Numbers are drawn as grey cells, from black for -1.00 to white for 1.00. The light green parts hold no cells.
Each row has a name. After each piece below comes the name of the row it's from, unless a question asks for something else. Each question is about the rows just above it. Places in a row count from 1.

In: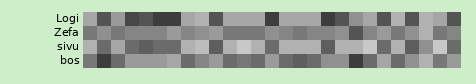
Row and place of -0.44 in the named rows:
Logi, 4
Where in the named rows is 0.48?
sivu, 9

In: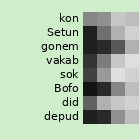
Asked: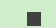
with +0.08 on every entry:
-0.41
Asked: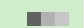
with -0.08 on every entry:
-0.31	0.31	0.48
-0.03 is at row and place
vakab, 2

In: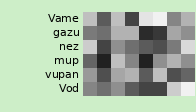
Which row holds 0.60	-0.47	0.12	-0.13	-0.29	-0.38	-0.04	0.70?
nez
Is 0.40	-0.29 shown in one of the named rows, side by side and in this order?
yes
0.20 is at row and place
vupan, 1

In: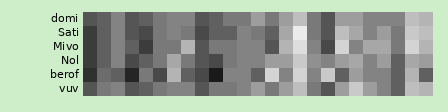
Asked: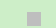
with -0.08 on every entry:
0.41
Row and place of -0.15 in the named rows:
berof, 2
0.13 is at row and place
Nol, 17

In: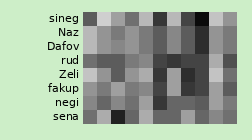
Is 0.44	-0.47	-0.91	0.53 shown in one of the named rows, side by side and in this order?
yes
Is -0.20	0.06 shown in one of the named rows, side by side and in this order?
yes
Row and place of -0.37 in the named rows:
rud, 11
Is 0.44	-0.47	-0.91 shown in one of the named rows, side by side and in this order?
yes
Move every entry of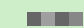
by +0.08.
-0.12	0.33	-0.12	0.14

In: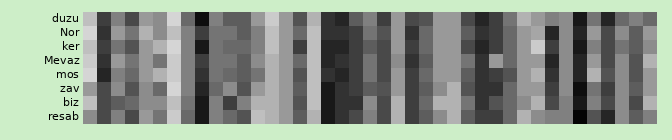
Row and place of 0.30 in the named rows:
Nor, 33
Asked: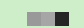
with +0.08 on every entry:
0.28	0.38	-0.63
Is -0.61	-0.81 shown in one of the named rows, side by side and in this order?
no
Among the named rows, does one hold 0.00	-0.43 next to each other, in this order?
yes
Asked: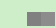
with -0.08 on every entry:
-0.08	0.02

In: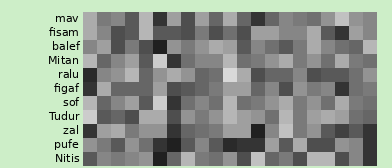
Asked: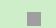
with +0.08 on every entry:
0.33
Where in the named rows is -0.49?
zal, 19

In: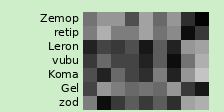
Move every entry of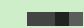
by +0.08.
-0.39	-0.39	-0.65	-0.20
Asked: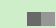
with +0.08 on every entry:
-0.10	0.26
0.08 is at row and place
retip, 7

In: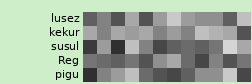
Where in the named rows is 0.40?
kekur, 10
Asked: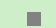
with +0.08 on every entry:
0.10
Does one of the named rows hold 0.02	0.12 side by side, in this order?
no

